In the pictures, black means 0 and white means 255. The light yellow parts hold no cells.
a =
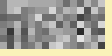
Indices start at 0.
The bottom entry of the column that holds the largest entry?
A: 110
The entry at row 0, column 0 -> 124
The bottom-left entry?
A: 168
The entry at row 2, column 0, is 96
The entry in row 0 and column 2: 182
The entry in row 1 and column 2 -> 198
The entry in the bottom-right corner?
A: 68
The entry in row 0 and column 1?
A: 182
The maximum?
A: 228
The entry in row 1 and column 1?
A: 182
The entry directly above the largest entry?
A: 43
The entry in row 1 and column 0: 124
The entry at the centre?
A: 198
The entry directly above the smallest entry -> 213
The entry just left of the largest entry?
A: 138
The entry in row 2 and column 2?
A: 110
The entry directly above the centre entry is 110
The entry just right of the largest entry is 182

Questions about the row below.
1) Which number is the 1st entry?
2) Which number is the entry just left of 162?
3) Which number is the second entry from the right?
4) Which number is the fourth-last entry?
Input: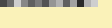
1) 71
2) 96
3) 178
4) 162

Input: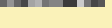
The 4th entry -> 71
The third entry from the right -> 116
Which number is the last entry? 87
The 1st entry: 102
